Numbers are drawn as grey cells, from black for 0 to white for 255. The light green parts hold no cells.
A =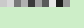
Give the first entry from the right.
150
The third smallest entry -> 90
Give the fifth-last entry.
162
